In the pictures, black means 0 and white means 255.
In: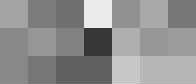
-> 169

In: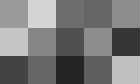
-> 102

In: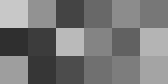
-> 140

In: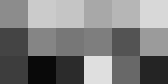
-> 182

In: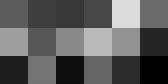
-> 219

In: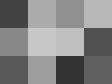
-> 144

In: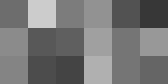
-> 82
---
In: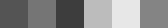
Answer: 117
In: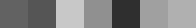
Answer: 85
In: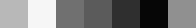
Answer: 246
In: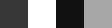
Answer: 255
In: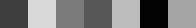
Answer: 217
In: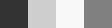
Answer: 207
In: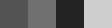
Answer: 112
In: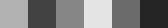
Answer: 66
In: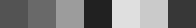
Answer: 105
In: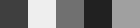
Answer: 238
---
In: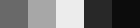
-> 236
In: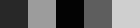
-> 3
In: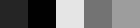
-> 229
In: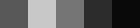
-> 117
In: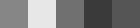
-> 112
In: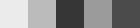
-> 54
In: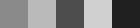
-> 77
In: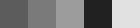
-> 156
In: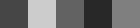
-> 98
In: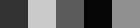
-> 92
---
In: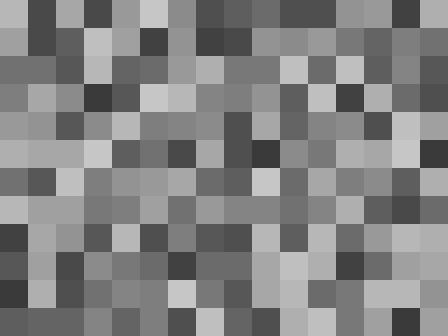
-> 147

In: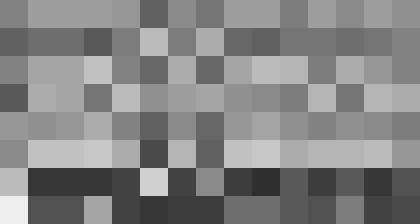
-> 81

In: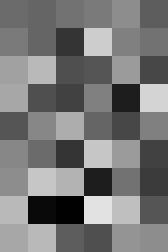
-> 85

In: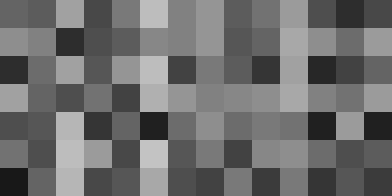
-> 92

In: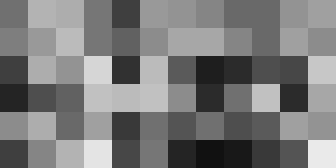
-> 147

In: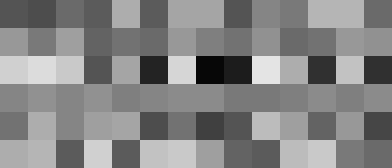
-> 70

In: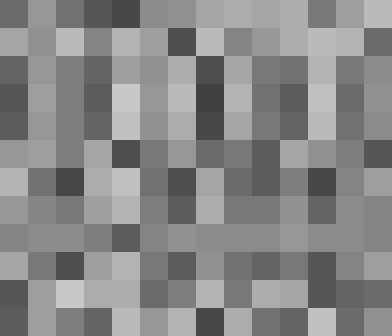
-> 107
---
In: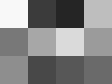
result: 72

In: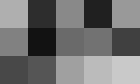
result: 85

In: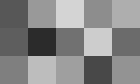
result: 189

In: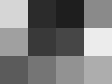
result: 117

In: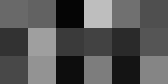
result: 147

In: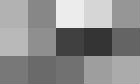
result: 106

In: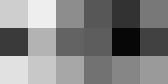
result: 200

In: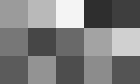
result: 147

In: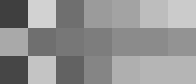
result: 196

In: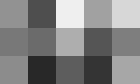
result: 40
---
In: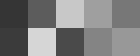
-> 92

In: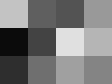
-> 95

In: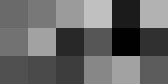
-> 120

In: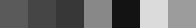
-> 69

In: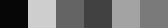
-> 206

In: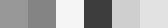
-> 132

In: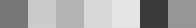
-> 202

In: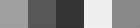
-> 87
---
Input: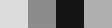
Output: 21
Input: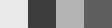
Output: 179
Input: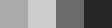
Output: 107
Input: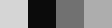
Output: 113
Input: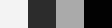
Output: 170
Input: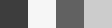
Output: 97
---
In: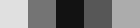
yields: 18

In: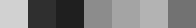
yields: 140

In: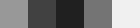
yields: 32

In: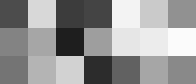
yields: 158

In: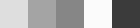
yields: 134

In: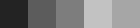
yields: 125

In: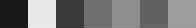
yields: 111

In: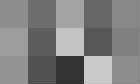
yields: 194

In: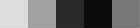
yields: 41
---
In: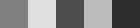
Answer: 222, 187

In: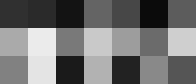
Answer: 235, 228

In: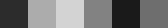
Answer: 211, 172

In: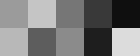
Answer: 220, 197

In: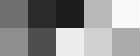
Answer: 250, 237

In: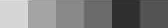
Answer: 214, 164

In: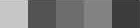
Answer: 198, 131
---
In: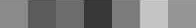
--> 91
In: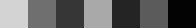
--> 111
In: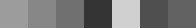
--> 135
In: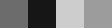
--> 22
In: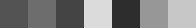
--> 109
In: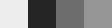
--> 37
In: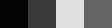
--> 58
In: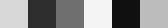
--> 45
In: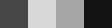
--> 215
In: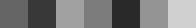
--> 56
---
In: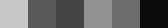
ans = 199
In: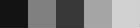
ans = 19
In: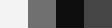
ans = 243
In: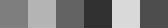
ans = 126
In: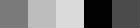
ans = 122
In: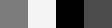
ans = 124
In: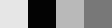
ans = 230
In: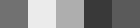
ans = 113
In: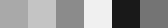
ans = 169
